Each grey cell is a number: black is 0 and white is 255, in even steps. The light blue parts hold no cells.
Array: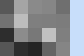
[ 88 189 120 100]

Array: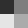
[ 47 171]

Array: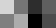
[213 172]

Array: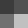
[ 60 192]

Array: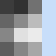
[ 60 138 235]

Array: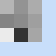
[181 139 166]
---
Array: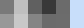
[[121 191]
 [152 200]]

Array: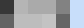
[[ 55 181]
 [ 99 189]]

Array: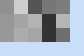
[[144 206]
 [151 164]]

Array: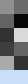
[[143 106]
 [100   8]]

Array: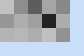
[[193 141]
 [150 174]]

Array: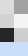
[[220 162]
 [210 244]]
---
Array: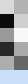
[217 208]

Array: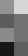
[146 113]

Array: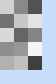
[209 200 133]

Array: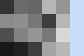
[ 52 143 150 164]

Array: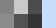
[130  82]

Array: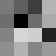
[122   3 207 155]

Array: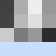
[ 65 184 151]

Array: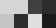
[214  45]
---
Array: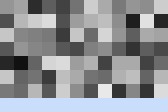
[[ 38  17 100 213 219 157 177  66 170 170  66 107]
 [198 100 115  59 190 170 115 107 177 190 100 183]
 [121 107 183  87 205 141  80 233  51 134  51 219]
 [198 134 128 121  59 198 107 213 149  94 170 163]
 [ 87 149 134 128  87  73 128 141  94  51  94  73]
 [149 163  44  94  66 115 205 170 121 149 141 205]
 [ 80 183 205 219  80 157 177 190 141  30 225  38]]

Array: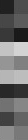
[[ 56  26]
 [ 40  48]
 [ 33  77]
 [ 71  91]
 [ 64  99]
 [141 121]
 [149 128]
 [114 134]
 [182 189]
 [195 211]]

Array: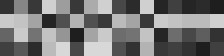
[[ 64  88  43 187 216  72 216 216  80  50 179  56  64  50  30  64]
 [ 50 134  56 208 157  56 171 208  72  43 208  37  64  37  43  30]
 [202 195 164  37  80 179  80  56 187 164  56 202 195 187 187 208]
 [101 202 115 195 149  30 164 202 109 115 195  37 109  72  94  50]]

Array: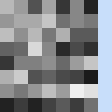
[[ 34  60  34  66  90  60 113]
 [ 98 105 217 135  42  74  48]
 [143 120 150 190 156 239 224]
 [ 54 128 128 143 105 156 197]
 [190 143 184 120 176  90  90]
 [184 156  82 163  54 135  34]
 [150 169 169 197 113 135 120]
 [176 203  82  98  74  66  27]]

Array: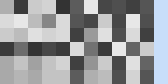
[[175  58 203 211  51  92 231  71  79  64  85]
 [ 58 108  51  71  58 218 114  58 231 100 203]
 [169 181 169 195 195  92 175 188  79 211  85]
 [203 188 224 211 218  64 154 224  79 218  64]
 [169 195 161 195 211  64 148 203  71 224 100]
 [218 231 188 134 218  85  71 203  71 231  79]]

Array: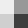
[[207  62]
 [238 152]]
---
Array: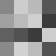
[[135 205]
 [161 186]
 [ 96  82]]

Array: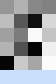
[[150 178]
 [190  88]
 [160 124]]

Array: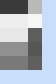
[[ 58  58]
 [238 238]
 [231 231]]

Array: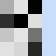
[[174 226]
 [ 46   1]
 [197 229]]

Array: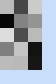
[[188  70]
 [  8 131]
 [221  77]]

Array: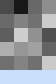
[[ 75  24]
 [106 130]
 [ 94 206]]

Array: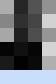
[[173  38]
 [134  48]
 [167  31]]

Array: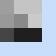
[[158 196]
 [153 137]
 [ 69  31]]
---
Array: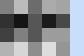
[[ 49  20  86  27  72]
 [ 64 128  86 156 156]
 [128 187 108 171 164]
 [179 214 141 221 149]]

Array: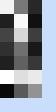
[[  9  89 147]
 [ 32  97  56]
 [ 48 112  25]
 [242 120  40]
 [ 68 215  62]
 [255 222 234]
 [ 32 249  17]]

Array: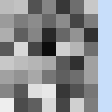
[[238  76  95 216  69 208 125]
 [133  88 223 231  55  82 118]
 [174  95 133  40 103 147  48]
 [155 125 140 103 140  69 125]
 [161 147 168 118  95 110 161]
 [200 188 181 168  88  48 161]
 [188 194  82 133  55 110 200]
 [ 88 216  69  12 208 181 110]]

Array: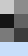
[[122  60]
 [ 21  98]
 [202 140]]

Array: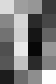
[[ 28 108 142 253]
 [219 158 150  57]
 [ 86 193  42 128]
 [114 207  21 100]
 [135 213  42  71]
 [ 79 232   7 150]]

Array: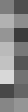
[[149  59]
 [126  78]
 [194  85]
 [ 72 101]
 [216 114]
 [186 120]
 [178 141]
 [134 149]]

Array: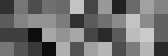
[[ 63  63  13 167 147 167  69  41  91 188 203  97]
 [118  83  56  13 175  83 161 181  77 124 181  41]
 [ 49 118  77 112 105 195  69 153  33 105 161 131]
 [ 91 131 147 147 124  49  91 112 139 195 139  97]]
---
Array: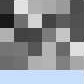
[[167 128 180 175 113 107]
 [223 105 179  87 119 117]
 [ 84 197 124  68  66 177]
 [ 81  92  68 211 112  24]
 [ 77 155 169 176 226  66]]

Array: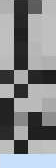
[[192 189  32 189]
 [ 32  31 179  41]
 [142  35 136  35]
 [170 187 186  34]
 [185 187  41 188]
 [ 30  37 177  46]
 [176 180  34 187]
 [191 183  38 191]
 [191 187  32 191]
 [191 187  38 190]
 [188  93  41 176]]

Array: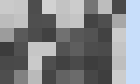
[[204  62  71 107  99  70 186 129  78]
 [190  65  61  74  65  79 202  74  73]
 [196  75  77  94  83 198 198  81  60]
 [203  66  83  88 113  65  76  90 156]
 [167  79  68 197 191  80  79 194 188]
 [ 72 189 117 204 195 210  77 199 202]]

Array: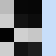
[[ 30  19 206]
 [199 208   2]
 [ 12  19 205]
 [  6   7 187]]

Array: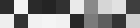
[[208  52  94 123  39 241 244 241  51 238]
 [ 62 225 214 137 234  49  36  42 243  44]]

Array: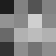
[[142 115 142  50]
 [177 188 177 105]
 [137 207 137 147]
 [130  83 130  29]]
